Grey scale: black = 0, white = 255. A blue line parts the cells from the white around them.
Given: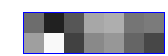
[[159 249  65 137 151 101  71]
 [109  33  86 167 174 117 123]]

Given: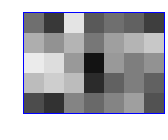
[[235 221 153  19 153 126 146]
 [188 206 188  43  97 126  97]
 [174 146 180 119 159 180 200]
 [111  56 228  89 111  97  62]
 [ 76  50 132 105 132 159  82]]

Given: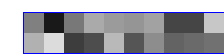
[[177 220  61  77 185  85 141  99 106 113]
 [128  25 120 170 155 149 162  69  69 199]]

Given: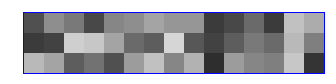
[[185 164  93 114  80 156 193 134 178  46 156 134 127 199  52]
 [ 80 142 121  72 134 142 164 150 150  59  72 106  59 193 172]
 [ 59  66 207 199 164 106  93 214  87  66  93 121 106 185 127]]

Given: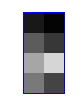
[[166 214]
 [121  68]
 [ 92  55]
 [ 24   4]]

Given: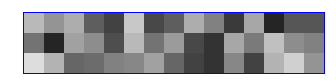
[[221 179 102 108 129 135 161 102  66  51 135  66 179 208 148]
 [185 148 173  94  66 200  72  94 173 129  58 167  37  86  86]
 [115  37 161 141  78 185 115 155  72  51 167 122 192 141 129]]

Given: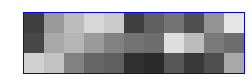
[[209 194 129 102  95  48  42  87  56  79 168]
 [ 71 168 181 154 129 115 109 223 188 122 109]
 [ 63 154 188 215 202  63  95 115  79 147 230]]
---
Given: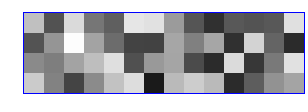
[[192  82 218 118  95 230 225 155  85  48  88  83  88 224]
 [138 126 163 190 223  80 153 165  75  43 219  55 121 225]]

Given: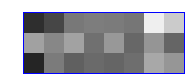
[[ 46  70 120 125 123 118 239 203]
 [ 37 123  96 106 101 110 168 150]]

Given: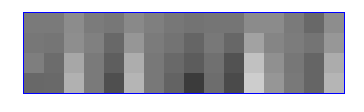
[[122 122 140 123 119 137 127 119 115 117 117 139 139 122 104 141]
 [126 108 167 122  94 173 120 105  92 112  82 193 144 119 101 172]]

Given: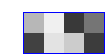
[[183 240  57 117]]

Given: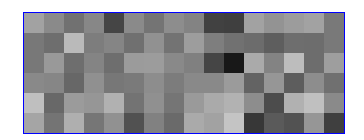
[[162 138 113 135  69 138 116 141 131  65  63 162 147 156 162 121]
 [120 153 110 132 110 155 156 137 128  69  24 170 131 189 109 158]
 [191 104 155 150 177 115 144 117 154 170 178 141  76 177 192 138]]

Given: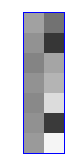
[[161 114]
 [132 165]
 [137 220]
 [154 245]]

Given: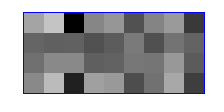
[[164 196   1 134 150  81 132 154  57]
 [112 137 137  95  98 119 117 152  91]]
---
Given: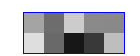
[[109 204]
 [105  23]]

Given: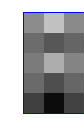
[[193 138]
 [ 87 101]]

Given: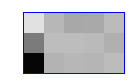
[[183 168]
 [189 189]]

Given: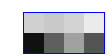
[[201 211]
 [ 95 161]]

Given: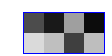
[[ 25 159]
 [191  63]]

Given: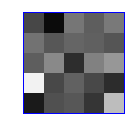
[[ 11 118]
 [ 87 101]]

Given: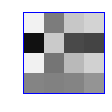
[[124 199]
 [202  73]]

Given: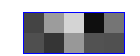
[[156 212]
 [ 53 152]]
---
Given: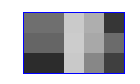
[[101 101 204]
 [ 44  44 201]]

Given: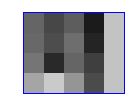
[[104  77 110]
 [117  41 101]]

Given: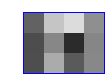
[[ 77 135  43]
 [ 78 171  90]]

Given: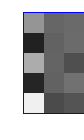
[[ 33  98 107]
 [172 100  79]]

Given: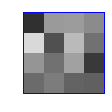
[[217  80 186]
 [149 113 161]]

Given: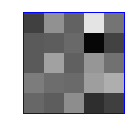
[[ 90  93 105]
 [ 90 161  96]]

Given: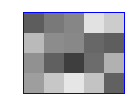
[[186 140 136]
 [145  96  62]]
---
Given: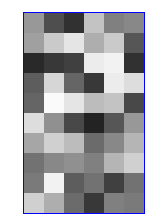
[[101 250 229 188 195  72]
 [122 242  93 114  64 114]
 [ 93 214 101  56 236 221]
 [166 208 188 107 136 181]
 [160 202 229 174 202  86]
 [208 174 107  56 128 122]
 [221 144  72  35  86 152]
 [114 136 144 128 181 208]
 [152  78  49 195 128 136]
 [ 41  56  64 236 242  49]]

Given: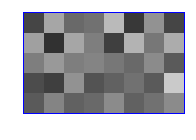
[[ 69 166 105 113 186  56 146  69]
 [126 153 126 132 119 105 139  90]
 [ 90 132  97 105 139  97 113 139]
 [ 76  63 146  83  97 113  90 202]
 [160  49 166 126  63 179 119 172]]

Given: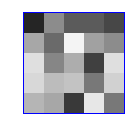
[[216 188 195 120 209]
 [181 167  57 231 120]
 [ 37 140  91  91  71]
 [223 134 173  64 223]
 [167 106 244 161 140]]

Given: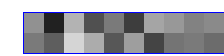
[[122  94 213 172  87 158  68 116 122 108]
 [145  33 179  80 122  61 165 152 130 138]]

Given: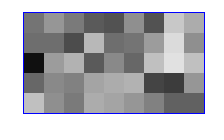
[[ 16 156 178  90 137 103 192 225 192]
 [116 150 122  90  82 143  82 200 172]
 [192 143 122 172 164 150 129  97  97]
 [103 137 129 164 172 178  68  60 150]
 [110 110  76 184 110 116 156 219 143]]

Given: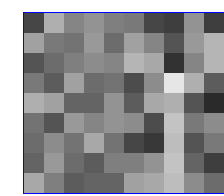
[[ 70 175 133 147 127 121  70  62 147  62]
 [175 161 100 100 147  92 168 175  84  42]
 [100 153 108  92 127 127 147 195 100  62]
 [108 140 115 168 115  70  56 189  84 121]
 [168 127  92 100 100 161 168 189 140 108]
 [161 121 115 153 108 161 133  84 153 181]
 [ 84 108 127 140 133 181 168  50 133 181]
 [121  92 161 108 115  76 140 230 175  92]
 [115  84 153 133 147 140  76 195 121 140]]
